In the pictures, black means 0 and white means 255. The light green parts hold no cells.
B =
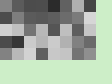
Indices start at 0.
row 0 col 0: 133
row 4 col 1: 184
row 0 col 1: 91
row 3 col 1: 54
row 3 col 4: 203
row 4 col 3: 95
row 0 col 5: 97
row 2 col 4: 85
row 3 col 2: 202
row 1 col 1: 126
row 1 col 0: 76
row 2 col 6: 94
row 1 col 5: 108

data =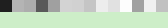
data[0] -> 31
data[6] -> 209
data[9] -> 225
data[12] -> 240

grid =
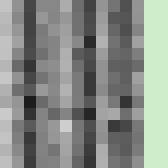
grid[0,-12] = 195
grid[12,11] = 123
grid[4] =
[193, 133, 76, 112, 133, 175, 91, 78, 156, 105, 101, 126]
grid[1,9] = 88
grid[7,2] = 89
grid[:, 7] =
[67, 74, 77, 42, 78, 73, 57, 57, 88, 38, 79, 70, 60, 54]
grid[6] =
[198, 145, 70, 115, 134, 164, 122, 57, 146, 111, 95, 160]
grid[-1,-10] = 60
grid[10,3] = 133
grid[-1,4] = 130
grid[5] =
[182, 105, 52, 137, 142, 177, 111, 73, 146, 96, 94, 107]
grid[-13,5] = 151
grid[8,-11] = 149
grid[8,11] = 120
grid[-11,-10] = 70
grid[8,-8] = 131
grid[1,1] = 135
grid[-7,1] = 111
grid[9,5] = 132
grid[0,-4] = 148
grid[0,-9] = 135
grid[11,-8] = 150
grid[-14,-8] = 135
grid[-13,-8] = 134
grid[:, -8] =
[135, 134, 146, 132, 133, 142, 134, 137, 131, 103, 152, 150, 117, 130]
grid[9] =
[202, 154, 50, 132, 103, 132, 81, 38, 163, 168, 110, 159]
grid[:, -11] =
[145, 135, 150, 161, 133, 105, 145, 111, 149, 154, 120, 127, 137, 150]
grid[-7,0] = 177

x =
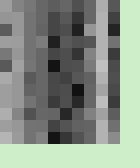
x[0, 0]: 158
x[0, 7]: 103
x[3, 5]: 89
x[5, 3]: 103
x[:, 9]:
[87, 65, 36, 114, 59, 75, 79, 74, 59, 93, 112, 139]
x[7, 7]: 102
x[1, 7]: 103
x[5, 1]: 161
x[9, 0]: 174
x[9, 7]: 129
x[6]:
[170, 151, 90, 103, 72, 65, 87, 98, 178, 79]
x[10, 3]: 114
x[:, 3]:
[103, 103, 100, 125, 103, 103, 103, 103, 100, 103, 114, 129]
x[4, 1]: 151
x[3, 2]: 115
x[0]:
[158, 131, 119, 103, 93, 102, 80, 103, 173, 87]
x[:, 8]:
[173, 178, 178, 178, 178, 192, 178, 164, 189, 161, 178, 178]
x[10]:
[158, 151, 115, 114, 67, 84, 98, 100, 178, 112]
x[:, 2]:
[119, 115, 115, 115, 115, 117, 90, 99, 115, 82, 115, 115]
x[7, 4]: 73
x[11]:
[181, 154, 115, 129, 20, 54, 83, 103, 178, 139]
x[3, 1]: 157
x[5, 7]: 122
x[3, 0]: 158
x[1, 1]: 151
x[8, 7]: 103

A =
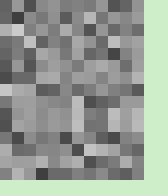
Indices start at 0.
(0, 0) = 98
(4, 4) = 154
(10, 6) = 190
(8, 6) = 187
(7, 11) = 90
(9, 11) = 182
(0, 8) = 150
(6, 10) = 143
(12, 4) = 134
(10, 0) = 80
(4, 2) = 96
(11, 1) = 74
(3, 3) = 98
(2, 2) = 128
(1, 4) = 144
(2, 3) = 151
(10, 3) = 142
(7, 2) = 165
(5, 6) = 123
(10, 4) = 154
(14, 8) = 138
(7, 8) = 150
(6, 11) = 179
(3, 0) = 109
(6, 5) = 132
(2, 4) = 125
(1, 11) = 155
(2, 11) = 109
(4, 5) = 120
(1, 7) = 182
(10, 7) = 114
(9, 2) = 159
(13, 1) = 158
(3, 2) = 191
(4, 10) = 131
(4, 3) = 167

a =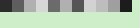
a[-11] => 44
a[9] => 159
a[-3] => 189
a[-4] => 210

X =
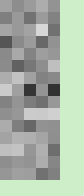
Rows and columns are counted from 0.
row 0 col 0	162
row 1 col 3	155
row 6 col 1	194
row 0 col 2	155
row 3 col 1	138
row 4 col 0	138
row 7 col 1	160
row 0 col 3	173
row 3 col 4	146
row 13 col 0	142
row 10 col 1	126
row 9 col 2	203
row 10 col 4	144
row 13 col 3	173
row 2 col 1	153
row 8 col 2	125
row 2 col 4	113
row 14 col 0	150
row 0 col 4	147
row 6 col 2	161
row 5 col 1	97
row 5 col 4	191
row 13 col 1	151
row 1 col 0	127

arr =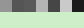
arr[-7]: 149
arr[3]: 180
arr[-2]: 202
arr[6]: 26

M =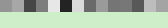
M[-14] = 148
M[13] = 164
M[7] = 106
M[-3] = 88

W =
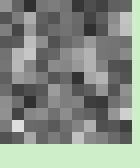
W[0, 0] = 148
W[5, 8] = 130
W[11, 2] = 166
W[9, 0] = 145
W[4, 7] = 178
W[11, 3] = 101
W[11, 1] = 97
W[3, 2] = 188
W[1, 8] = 95
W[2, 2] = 152
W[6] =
[96, 155, 143, 122, 86, 104, 50, 165, 179, 102, 84]
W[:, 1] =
[99, 124, 70, 92, 182, 184, 155, 66, 111, 68, 222, 97]
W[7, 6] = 84
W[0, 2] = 48
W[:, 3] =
[118, 97, 90, 142, 95, 84, 122, 88, 100, 141, 104, 101]
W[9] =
[145, 68, 134, 141, 113, 141, 107, 98, 75, 149, 207]
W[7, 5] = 126
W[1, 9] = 139
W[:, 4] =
[125, 84, 108, 82, 102, 139, 86, 156, 141, 113, 90, 123]
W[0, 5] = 115
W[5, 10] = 79
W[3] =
[87, 92, 188, 142, 82, 105, 119, 152, 119, 116, 111]
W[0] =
[148, 99, 48, 118, 125, 115, 55, 78, 66, 96, 99]
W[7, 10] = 145
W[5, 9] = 82
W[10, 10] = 63
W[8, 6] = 130
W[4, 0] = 114
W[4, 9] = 115
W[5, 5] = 134
